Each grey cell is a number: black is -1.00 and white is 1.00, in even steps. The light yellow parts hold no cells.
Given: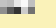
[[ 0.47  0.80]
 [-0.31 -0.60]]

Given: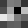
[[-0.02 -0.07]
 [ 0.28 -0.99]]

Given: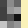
[[ 0.09 -0.20]
 [ 0.19  0.30]]

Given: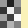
[[-0.75  0.18]
 [ 0.87 -0.21]]

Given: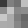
[[ 0.00 -0.11]
 [ 0.54  0.07]]

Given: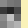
[[-0.07 -0.11]
 [-0.71 -0.43]]

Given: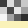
[[ 0.73 -0.12]
 [-0.43  0.81]]

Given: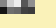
[[ 0.64  0.86]
 [-0.14 -0.19]]

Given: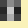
[[ 0.09 -0.20]
 [ 0.57 -0.76]]
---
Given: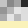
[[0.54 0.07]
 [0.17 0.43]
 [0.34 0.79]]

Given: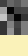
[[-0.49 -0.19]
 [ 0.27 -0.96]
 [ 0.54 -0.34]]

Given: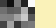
[[-0.52 -0.88]
 [-0.12 -0.28]
 [ 0.03  0.01]]

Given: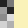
[[-0.73 -0.05]
 [ 0.23 -0.70]
 [ 0.09  0.74]]

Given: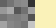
[[-0.22 -0.09]
 [ 0.19  0.33]
 [-0.09  0.00]]

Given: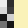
[[ 0.86 -0.64]
 [ 0.70 -0.52]
 [-0.81  0.63]]
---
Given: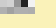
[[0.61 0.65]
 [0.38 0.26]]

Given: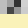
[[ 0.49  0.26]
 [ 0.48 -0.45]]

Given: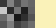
[[-0.56  0.02]
 [ 0.57 -0.67]]

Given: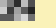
[[ 0.40 -0.04]
 [ 0.61 -0.52]]

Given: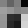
[[ 0.02 -0.22]
 [ 0.25  0.16]]

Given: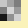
[[ 0.55  0.27]
 [-0.02  0.66]]
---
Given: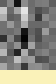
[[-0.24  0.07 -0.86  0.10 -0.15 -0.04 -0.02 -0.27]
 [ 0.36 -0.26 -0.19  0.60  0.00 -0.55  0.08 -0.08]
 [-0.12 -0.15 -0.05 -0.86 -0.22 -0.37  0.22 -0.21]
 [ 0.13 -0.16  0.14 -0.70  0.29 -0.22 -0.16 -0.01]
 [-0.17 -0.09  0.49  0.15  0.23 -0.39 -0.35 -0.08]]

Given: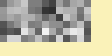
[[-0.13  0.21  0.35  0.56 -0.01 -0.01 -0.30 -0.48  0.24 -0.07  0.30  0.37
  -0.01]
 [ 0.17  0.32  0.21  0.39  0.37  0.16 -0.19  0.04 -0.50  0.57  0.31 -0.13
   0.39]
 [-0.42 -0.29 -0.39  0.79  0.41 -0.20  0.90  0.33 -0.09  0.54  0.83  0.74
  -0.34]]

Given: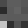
[[-0.42 -0.27 -0.27 -0.32]
 [-0.27 -0.29 -0.29 -0.29]]

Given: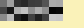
[[-0.11  0.25 -0.61 -0.68 -0.53 -0.51 -0.35  0.34  0.32]
 [ 0.08  0.45 -0.75 -0.89 -0.49 -0.74 -0.50  0.58  0.55]]

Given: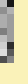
[[ 0.48 -0.82]
 [ 0.36  0.22]
 [-0.01  0.22]
 [ 0.61 -0.65]
 [-0.38  0.05]]

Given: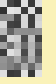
[[ 0.73 -0.47 -0.60  0.74 -0.56  0.76]
 [ 0.09  0.11 -0.47  0.69 -0.51  0.63]
 [ 0.44 -0.22  0.13  0.11  0.09  0.14]
 [ 0.28 -0.13  0.42 -0.14  0.42 -0.15]
 [ 0.16  0.02  0.30 -0.17  0.36 -0.17]
 [ 0.75 -0.55 -0.51  0.76 -0.56  0.77]]

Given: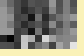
[[ 0.10 -0.19 -0.42 -0.58 -0.35 -0.41 -0.38  0.18 -0.37 -0.02 -0.37]
 [ 0.20  0.12 -0.47 -0.42 -0.84 -0.11 -0.68 -0.33 -0.11  0.04  0.19]
 [ 0.21  0.19 -0.51 -0.42 -0.85 -0.09 -0.68 -0.34 -0.14  0.01  0.19]
 [-0.37 -0.39 -0.59  0.56 -0.45 -0.12  0.06 -0.48  0.29  0.07  0.78]]
